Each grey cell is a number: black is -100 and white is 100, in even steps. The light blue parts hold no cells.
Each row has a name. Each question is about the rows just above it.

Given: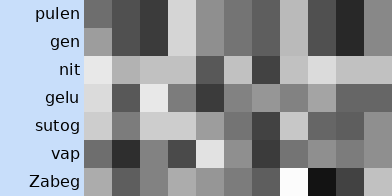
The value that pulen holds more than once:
[-37]
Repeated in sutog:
[61]
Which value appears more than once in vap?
[12]
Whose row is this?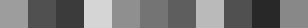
gen
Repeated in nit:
[51]
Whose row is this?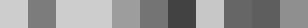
sutog

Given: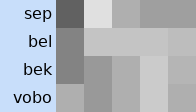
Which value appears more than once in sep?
[25]
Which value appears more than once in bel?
[54]
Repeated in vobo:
[37]
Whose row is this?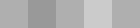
vobo

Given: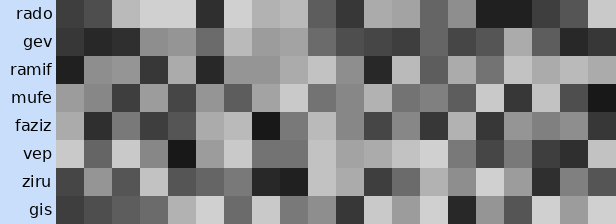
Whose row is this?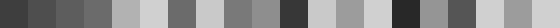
gis
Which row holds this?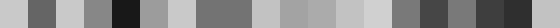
vep
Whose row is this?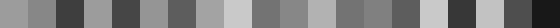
mufe
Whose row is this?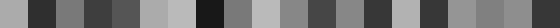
faziz
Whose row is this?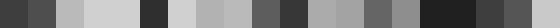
rado
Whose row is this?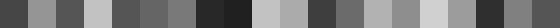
ziru
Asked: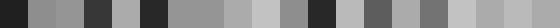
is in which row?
ramif

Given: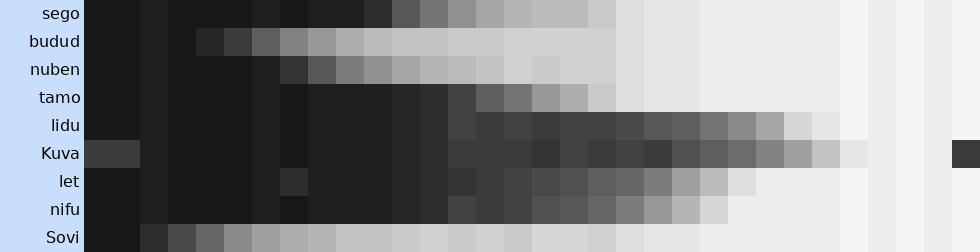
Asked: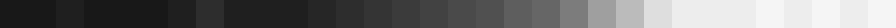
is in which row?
let
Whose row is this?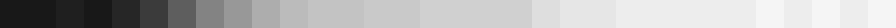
budud

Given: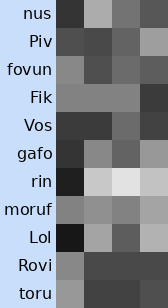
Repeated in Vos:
[-54]
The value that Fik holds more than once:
[2]
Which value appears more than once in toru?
[-48]
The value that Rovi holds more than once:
[-43]

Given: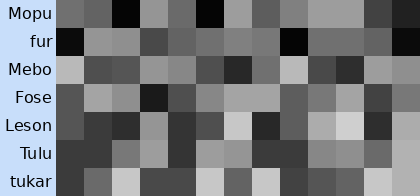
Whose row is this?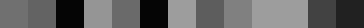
Mopu
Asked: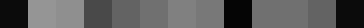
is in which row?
fur
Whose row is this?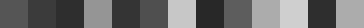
Leson

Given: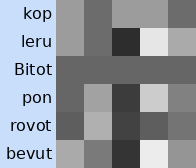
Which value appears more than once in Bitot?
[-20]
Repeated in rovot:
[-26]
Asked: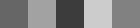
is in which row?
pon
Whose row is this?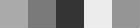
bevut

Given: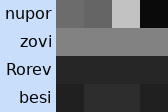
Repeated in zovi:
[2]
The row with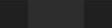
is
besi
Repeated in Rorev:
[-70]
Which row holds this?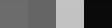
nupor
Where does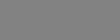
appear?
zovi

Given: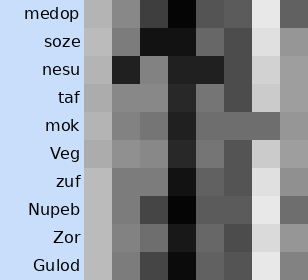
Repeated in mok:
[-14]
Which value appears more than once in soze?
[-86]
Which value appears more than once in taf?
[7]
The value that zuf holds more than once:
[-3]
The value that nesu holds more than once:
[-75]

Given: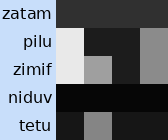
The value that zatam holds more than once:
[-62]
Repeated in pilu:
[-78]
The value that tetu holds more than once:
[-83]
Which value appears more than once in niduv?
[-95]
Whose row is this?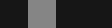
tetu
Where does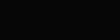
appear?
niduv

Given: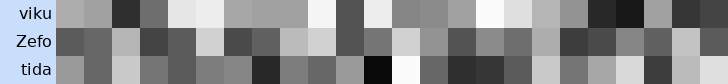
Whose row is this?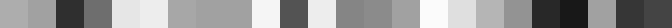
viku
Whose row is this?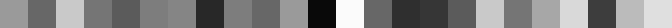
tida
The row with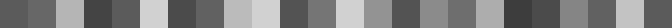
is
Zefo

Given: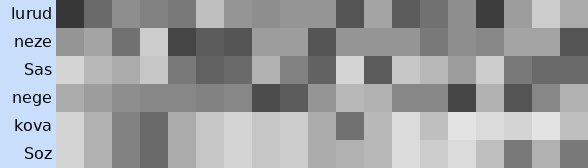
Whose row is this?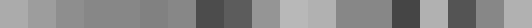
nege
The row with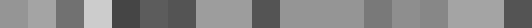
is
neze
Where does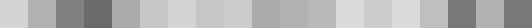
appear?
Soz
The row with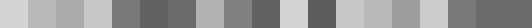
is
Sas

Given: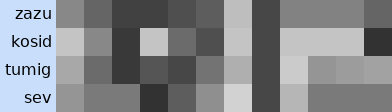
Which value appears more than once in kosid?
[54]
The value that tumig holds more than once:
[-44]
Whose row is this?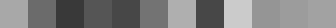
tumig
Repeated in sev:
[-4]
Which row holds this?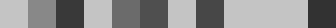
kosid
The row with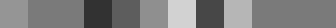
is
sev

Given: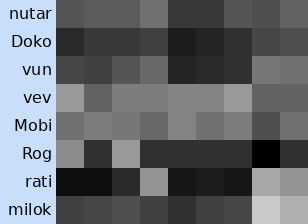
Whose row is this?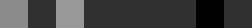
Rog
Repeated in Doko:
[-56]
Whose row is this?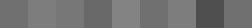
Mobi
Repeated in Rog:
[-62]
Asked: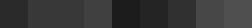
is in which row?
Doko

